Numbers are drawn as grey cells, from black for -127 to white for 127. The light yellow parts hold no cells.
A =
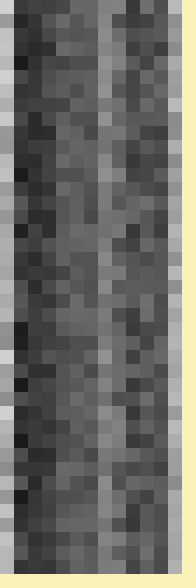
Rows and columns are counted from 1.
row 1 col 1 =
80
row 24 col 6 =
-29
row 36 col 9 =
-18
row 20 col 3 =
-69
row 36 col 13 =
42
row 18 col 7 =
-25
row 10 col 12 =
-65
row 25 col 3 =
-71
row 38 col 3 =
-63
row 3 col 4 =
-55
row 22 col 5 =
-51
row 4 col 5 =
-22
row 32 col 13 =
45
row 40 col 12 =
-50
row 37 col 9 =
-9
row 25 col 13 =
52
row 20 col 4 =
-70
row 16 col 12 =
-58
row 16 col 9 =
-16
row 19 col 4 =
-59
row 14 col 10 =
-40
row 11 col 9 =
-33
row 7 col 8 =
18
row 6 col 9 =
-24
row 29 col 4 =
-63
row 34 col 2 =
-72
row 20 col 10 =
-41
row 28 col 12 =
-38
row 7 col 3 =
-71
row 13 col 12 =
-37
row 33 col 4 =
-81
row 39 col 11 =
-25
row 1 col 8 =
0
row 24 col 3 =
-65
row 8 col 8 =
-6
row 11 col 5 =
-37
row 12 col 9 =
-31
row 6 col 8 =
11
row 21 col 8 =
9

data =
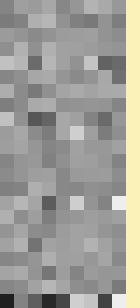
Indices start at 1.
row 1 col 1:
4
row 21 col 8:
23
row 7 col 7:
35
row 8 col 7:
21
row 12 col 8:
23
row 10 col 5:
39
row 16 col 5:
19
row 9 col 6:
32
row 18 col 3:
-12
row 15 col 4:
-35
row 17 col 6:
34
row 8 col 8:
20
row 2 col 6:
0
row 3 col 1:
27
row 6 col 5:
21
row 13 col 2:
21
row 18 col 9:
20
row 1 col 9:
24
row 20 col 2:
42
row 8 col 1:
-1
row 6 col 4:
42
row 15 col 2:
54
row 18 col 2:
49
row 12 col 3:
24
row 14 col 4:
37
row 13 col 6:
26
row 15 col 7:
20
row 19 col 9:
9
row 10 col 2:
39
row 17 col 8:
21
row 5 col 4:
54
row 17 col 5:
28
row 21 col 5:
37
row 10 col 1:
28
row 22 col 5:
-57

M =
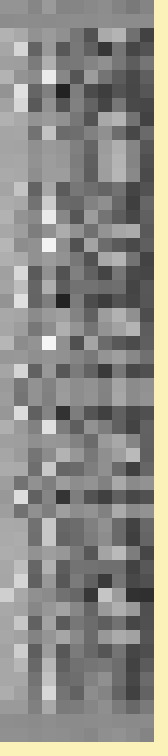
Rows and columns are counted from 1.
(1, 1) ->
20
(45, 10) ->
-57
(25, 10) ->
-52
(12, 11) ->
-48
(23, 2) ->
37
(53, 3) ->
13
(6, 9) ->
-35
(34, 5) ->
-25
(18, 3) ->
17
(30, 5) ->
-77
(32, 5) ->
21
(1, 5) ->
4
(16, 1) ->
50
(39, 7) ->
-2
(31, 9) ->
-31
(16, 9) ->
-34
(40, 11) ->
-57
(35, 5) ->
29
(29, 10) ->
11
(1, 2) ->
20
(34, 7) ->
-1
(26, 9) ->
31
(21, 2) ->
62
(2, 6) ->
13
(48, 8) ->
-6
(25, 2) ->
12
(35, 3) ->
17
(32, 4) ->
23
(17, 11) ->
-38
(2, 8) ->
14
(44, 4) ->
23
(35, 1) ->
30
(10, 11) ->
-21
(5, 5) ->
-9
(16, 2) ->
19
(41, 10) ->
-61
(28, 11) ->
17
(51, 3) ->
0
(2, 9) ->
12

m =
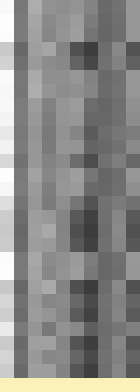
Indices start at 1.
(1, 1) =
121
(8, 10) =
17
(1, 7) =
3
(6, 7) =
1
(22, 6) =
-23
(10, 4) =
-6
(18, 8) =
-15
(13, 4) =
7
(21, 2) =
-24
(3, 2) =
-4
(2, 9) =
-16
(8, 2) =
-3
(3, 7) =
-11
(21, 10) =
-46
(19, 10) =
24
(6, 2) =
-7
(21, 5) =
4
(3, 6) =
30
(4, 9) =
8
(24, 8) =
-18
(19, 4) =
11
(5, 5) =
8
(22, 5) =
10
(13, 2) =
-5
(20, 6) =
29
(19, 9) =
-15
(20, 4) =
7
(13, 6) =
30
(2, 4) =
10
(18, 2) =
-20
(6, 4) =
15
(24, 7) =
-33
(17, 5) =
4
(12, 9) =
-1
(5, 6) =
-29
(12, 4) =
3
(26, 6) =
-25
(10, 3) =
20

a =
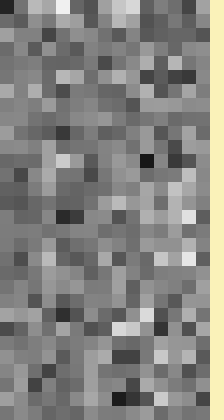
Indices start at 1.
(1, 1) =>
-91
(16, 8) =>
11
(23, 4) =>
-30
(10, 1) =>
28
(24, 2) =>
-28
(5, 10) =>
9
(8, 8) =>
-14
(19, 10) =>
-4
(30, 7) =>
11
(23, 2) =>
23
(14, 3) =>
-3
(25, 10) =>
-23
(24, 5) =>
36
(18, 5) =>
-36
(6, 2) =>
3
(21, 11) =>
18
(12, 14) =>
-43
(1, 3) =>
57
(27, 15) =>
-18
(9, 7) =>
13
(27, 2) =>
24
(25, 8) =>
21
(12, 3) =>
-20
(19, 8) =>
41
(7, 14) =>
37
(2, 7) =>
-40
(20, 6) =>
5
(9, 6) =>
8
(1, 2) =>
-12
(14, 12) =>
10
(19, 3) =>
10
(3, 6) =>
15
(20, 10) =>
2
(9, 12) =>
0
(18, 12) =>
17
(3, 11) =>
-39
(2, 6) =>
30
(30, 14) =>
-12
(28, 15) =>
16

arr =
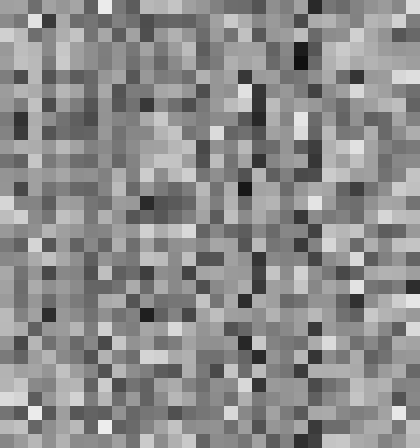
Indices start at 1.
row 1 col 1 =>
32
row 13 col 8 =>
1
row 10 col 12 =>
52
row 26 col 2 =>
-27
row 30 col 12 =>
-5
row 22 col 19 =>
44
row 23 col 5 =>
24
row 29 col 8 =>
54
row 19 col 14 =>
63
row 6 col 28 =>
28
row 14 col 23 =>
43
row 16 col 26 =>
-19
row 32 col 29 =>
18
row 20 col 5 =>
8
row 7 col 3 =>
43
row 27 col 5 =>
65
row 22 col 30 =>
101
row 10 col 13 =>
67
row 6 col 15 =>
49
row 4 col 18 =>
33
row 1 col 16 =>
1
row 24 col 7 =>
-2
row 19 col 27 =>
-35
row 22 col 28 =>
45
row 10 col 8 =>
24
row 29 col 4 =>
23
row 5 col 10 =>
-15
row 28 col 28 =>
50
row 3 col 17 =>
-12
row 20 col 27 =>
39
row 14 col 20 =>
38
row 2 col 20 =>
26
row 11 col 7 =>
1
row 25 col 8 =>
-54
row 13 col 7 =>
17
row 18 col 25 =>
46
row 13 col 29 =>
3
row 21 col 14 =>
27
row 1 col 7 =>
-31
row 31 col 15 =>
16

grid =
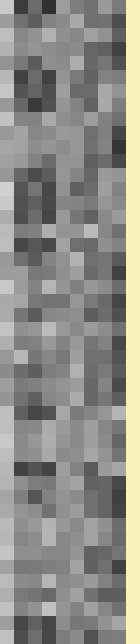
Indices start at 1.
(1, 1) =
72
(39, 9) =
-21
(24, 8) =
13
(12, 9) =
-55
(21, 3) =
3
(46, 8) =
-4
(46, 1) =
65
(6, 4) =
-61
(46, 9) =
-1
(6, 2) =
-61
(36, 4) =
2
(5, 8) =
-8
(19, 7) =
-16
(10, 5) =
25
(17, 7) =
57
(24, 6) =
9
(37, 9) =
-59
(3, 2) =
7
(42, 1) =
58
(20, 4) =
-5
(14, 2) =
-42
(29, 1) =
21
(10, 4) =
11
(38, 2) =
15
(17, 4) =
46
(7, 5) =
29
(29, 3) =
-32
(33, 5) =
10
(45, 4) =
-57
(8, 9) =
-1
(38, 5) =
23
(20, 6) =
31
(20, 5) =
16
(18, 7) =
-22
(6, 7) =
-28
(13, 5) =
22
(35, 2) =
15
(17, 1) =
58
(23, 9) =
-47
